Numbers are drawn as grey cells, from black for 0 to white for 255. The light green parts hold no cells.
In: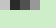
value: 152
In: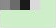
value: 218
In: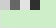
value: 47
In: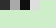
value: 222
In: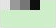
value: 14
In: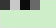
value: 105
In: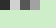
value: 162
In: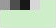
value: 215
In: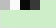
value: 56
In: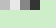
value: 52
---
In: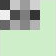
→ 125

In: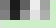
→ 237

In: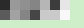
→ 60

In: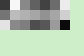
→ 166

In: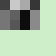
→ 13

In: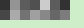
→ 92

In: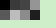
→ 68

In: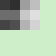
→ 200
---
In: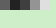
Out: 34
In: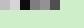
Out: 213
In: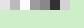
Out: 187
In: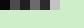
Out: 75
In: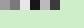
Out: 121
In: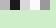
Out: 26
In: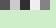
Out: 203
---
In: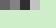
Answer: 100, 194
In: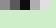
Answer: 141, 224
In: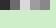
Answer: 45, 136
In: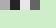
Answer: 173, 100
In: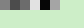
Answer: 129, 165
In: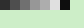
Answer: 46, 14
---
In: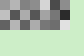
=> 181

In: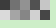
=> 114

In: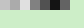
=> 171

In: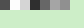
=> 253

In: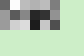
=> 252

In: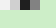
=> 208
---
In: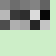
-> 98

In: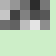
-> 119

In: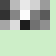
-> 155

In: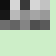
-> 194

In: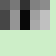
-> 140

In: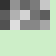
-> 199
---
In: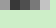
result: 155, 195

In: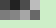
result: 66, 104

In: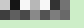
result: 202, 105

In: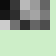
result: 11, 77

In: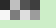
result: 41, 156

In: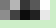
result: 120, 232
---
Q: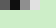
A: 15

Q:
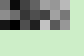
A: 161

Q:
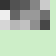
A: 91

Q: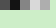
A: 133

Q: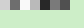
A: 40

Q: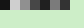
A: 32

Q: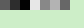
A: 136

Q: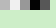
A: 152

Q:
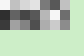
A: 122
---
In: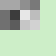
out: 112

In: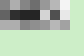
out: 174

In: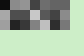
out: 159

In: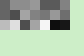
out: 188

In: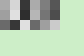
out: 106

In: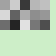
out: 109

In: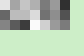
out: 132

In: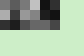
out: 48

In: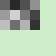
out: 190

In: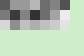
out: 215
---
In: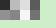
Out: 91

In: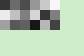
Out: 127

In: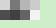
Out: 203

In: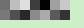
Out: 201

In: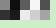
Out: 80

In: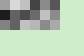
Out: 139

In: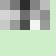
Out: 142

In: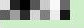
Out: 104

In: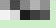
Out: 144
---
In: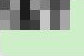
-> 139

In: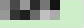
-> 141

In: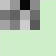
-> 118

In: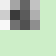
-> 206

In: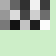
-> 151

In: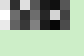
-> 255
